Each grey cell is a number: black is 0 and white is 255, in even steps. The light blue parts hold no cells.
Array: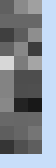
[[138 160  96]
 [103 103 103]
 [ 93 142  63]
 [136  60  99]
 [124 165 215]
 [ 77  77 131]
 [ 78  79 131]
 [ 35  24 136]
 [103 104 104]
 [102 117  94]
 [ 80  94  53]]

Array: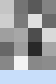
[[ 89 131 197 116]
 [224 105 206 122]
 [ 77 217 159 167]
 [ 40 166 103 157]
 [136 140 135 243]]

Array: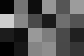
[[ 85 156   4 116  13 151]
 [111  84 205 135  74  26]
 [ 73  32  28  15 153 125]
 [ 72  53   1  23 133 142]]

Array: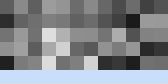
[[ 65  83  94 138  95 156 148 108 137 103  76 108]
 [154 153  45  99 111 127 121  97 108  83  64  27]
 [130 132 115 153 113 222 177 142 141 116 173  82]
 [ 41  53 144 160  93 169 209 103  89 146 124 150]
 [113 110  32 123 132 220 113 127 210  46  56  30]]

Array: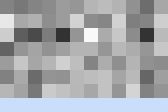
[[109 167 131 120 132 139 156 150 181 188 179 145]
 [132 206 232 168 176 142 156 211 140 134 209 127]
 [ 51 186 205  94  74 124  50 149 249 171 199 140]
 [150 199  99 149 164 146 160 180 180 150 184 172]
 [145 140 156 198 166 181 208 190 132 173 143 180]
 [102 159 129 170 107 148 146 184 189 194 165 185]
 [130 148 182 163 120 202 193 183 167 194 149 212]]

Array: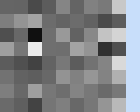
[[121 200 101 100  74  92 133 100 129]
 [ 74  92 126 148 163 108 100 108  98]
 [195 212  79 104  16 111 153  98 136]
 [ 48  79 159 119 235 111 110 163 148]
 [132 217  92  80  66  99 120  92 114]
 [131 176 114  98  94 104 147 129 150]
 [106 120 126 104 159 119 110 132 120]
 [149 185 106  95  67 117 127 104 119]]
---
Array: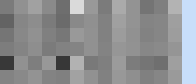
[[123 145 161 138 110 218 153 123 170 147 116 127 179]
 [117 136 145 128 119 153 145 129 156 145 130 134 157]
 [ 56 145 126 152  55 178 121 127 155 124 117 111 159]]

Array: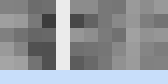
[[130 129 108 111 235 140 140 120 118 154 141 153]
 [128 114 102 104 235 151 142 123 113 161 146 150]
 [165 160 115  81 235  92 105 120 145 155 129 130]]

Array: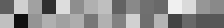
[[ 94 208 161  47 221 142 176 191  98 137 112 105 240 218 150 137]]

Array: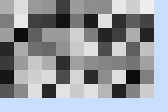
[[173 220 152 149  61 156 141 140 230 206 237]
 [158  11  95 154 154 209 126  36  62 173  35]
 [ 59 155 199 173  45 159 140 132 129 116 161]
 [ 85 138 223  38 226 203 224 181  33 131 205]]

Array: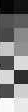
[[  7  19]
 [ 71 136]
 [ 75 218]
 [ 76 207]]

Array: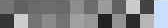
[[117  97 106 107 106 141 108 156  96 203  67]]

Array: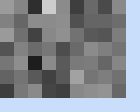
[[155 133  46 204 139  62 105  74 137]
 [154 112  66 136 144 114  89  85 125]
 [118 142  29 139  90 122 124 102 134]
 [ 62 120 138  69  63 136 142 147 103]]

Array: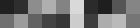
[[ 32  46 141 175 131 217  43  30  85 133]]
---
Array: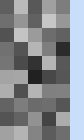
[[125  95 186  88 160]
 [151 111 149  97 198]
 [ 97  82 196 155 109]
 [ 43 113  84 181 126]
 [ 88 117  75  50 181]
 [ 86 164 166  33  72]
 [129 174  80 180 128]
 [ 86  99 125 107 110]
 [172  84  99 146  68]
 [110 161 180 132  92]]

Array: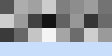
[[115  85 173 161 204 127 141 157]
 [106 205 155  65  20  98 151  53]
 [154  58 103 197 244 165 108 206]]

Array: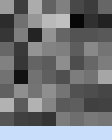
[[102 157  61 172  98 128  72  60]
 [ 34  44 112 151 185 192   7  48]
 [ 88  54 127  35 147 101  83  83]
 [116 103  57 148 131 127  93 137]
 [125 129  54 100  92 142  77 103]
 [166 114  17 114  95  79 125 115]
 [ 70  96 143 116 143 116  81  77]
 [ 66 178  91 178 133  90  94  64]
 [117  85  64  61  52 124 110 121]]

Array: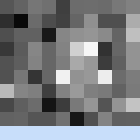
[[129  86  99 118 112  63 108 109 107 120]
 [172  46   9 107  77  65 101 144  79  79]
 [191  79  97  97  24 134 145 149 138 100]
 [147  56  91 134 102 131 208 246  50 103]
 [147  82  94 131 102 125 169 152  60  96]
 [124  81 119  52 103 241 146 152 237 108]
 [122 185 133 127  63 130 154 127 122  98]
 [195  72  95 108  20  60 121 149  84 148]
 [ 96  98 100  85  85 113  22  80 131  95]]

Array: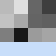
[[ 62 186 223 102]
 [ 96 194 168 100]
 [165 126  23 155]]

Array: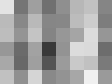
[[133 227 117 159 112 143 183 193]
 [125 186 136 185 134 135 188 205]
 [150 189 148 196 132 151 165 220]
 [109 151 107 162  57 147 220 218]
 [122 168 104 159  84 155 201 193]
 [154 193 144 213 137 147 167 240]]

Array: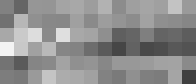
[[154 129 101 150 149 164 168 157 178 140 159 165 160 195]
 [134 113 183 144 136 135 160 138 157 148 140 162 143 140]
 [ 93 168 202 221 138 223 168 164 143  95 101 127 100 104]
 [ 83 243 200 161 185 134 131 109  90  70  98  73  77  88]
 [138 115  90 133 137 163 144 148 135 152 152 155 162 163]
 [ 63 125 121 154 196 172 169 161 130 122 144 127 124 165]]

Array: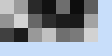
[[ 93 202 156  41  17 110  13]
 [163 147 211 103  45  28  25]
 [210  64  27 153 193 111 122]]
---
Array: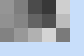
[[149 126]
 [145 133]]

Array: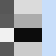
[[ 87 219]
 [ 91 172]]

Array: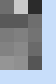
[[110 201]
 [ 89  89]]

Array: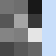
[[116 110]
 [ 86 165]]

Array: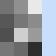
[[115 144]
 [ 87 119]]

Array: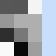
[[ 87  86]
 [151 175]]

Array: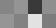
[[133 148]
 [149 130]]

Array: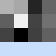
[[179 168]
 [ 95 241]]
